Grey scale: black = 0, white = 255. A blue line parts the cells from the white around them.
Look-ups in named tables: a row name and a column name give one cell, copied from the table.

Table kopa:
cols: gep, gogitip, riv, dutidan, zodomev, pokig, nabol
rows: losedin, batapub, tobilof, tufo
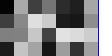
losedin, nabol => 166
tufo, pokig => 50
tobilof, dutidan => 66
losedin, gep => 4
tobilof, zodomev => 226
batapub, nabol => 142
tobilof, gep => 128
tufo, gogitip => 196
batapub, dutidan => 203
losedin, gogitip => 169
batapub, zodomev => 28
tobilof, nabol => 205
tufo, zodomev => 157
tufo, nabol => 161
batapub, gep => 62
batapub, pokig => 23
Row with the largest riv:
batapub

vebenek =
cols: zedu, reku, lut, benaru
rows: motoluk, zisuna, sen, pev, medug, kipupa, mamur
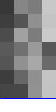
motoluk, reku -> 134
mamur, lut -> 146
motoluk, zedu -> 56
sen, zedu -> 76
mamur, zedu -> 70
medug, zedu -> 85
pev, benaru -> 87
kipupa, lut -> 144
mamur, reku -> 71
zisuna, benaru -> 196
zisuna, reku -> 85
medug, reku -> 145
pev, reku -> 113

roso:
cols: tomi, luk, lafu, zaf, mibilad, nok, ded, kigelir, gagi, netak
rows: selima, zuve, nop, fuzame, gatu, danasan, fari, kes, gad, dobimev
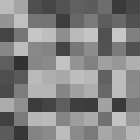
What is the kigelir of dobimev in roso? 167
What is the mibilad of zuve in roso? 61
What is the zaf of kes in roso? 68
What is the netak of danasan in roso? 137
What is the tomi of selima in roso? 187
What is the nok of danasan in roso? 190
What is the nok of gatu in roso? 148
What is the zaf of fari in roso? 181
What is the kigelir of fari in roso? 103
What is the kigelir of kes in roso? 162

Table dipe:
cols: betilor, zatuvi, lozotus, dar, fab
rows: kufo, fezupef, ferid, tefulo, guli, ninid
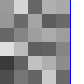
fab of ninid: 106
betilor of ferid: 102
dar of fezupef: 93
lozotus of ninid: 100
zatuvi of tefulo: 187
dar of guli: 175
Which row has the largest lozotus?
guli

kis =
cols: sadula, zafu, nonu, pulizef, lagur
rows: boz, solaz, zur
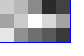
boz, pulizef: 43
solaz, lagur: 163
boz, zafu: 184
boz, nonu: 138
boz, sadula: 204
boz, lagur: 66
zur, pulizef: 89
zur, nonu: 111
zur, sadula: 231
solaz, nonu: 253
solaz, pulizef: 216
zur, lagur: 58
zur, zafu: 144
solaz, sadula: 163
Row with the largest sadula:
zur

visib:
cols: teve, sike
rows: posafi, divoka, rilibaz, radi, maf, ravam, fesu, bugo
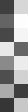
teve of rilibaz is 71
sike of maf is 236
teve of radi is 232
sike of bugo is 200
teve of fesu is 171
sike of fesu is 62
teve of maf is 138
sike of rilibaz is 245
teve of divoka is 100

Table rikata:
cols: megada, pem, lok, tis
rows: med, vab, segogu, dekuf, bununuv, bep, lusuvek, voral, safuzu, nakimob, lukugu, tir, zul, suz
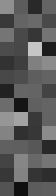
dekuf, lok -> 198
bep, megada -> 72
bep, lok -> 94
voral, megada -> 108
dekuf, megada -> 76
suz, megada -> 83
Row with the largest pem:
safuzu

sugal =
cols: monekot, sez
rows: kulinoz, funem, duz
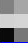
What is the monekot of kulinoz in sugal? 129
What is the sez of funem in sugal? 213
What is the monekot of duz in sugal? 9
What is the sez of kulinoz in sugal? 166
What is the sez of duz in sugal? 119
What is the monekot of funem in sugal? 210

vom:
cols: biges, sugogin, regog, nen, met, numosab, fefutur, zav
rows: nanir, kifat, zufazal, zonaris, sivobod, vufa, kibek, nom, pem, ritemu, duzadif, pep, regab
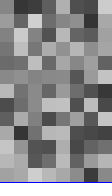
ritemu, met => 186
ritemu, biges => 169
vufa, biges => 137
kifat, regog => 207
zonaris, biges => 117
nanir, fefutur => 73
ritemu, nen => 183
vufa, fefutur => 155
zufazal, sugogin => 202
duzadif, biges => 197
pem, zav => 196
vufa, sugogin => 144
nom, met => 193

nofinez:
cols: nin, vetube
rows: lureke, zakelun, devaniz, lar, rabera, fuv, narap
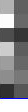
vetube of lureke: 96
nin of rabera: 157
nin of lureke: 178
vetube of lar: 93
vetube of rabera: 103
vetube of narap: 87
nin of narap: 48
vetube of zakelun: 104
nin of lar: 204
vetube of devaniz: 53

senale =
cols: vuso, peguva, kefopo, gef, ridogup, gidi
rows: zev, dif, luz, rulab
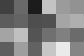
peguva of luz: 192
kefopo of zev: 28
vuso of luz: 164
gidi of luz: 107
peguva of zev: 105
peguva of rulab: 158
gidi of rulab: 133
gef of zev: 195
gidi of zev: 146
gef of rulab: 198
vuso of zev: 64
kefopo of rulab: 98
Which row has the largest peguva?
luz

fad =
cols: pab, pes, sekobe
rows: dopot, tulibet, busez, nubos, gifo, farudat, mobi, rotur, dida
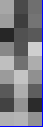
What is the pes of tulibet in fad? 62
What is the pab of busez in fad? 38
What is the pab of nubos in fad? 136
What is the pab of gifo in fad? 191
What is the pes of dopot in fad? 74
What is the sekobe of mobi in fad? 94
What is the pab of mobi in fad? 89
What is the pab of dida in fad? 177
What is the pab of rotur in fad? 66
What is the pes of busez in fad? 81
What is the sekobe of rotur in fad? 43
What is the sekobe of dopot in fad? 111
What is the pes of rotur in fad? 147
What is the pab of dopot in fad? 167
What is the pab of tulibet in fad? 157
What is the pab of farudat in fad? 155

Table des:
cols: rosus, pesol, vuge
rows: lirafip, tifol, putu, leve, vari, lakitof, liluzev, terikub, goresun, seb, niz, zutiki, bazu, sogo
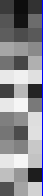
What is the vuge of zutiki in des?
195
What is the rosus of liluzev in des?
64
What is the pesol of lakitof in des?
240
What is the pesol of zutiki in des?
246
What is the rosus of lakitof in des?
232
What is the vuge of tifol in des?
108
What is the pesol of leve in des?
155
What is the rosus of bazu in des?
191
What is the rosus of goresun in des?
127
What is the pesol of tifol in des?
19
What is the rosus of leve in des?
166
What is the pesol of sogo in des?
164
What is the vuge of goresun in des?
222

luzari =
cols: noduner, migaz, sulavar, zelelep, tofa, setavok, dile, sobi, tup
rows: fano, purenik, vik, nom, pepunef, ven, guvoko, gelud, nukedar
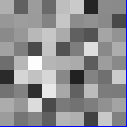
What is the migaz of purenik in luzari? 157
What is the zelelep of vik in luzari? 199
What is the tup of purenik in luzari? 72
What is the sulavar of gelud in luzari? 220
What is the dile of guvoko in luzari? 188
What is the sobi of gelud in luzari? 145
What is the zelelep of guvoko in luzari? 232
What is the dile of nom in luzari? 223
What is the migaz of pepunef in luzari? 183
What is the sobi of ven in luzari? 112
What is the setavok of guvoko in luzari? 97
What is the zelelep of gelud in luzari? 74
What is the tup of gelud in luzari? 164

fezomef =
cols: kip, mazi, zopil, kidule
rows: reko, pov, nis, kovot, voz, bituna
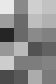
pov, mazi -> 106
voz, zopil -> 125
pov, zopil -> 190
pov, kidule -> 177
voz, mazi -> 124
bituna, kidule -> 123
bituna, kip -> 74
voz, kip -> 205
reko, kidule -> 194
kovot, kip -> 151
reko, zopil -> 207
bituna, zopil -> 172
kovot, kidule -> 98
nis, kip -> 37
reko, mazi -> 137
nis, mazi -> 105
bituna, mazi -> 89
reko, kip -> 233
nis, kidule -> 129
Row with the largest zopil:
reko

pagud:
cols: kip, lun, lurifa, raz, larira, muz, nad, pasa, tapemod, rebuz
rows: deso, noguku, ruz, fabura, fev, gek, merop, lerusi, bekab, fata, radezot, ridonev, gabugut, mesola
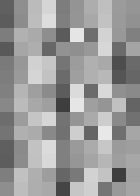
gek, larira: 107
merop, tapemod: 144
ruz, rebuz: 128
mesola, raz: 169
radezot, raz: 219
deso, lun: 143

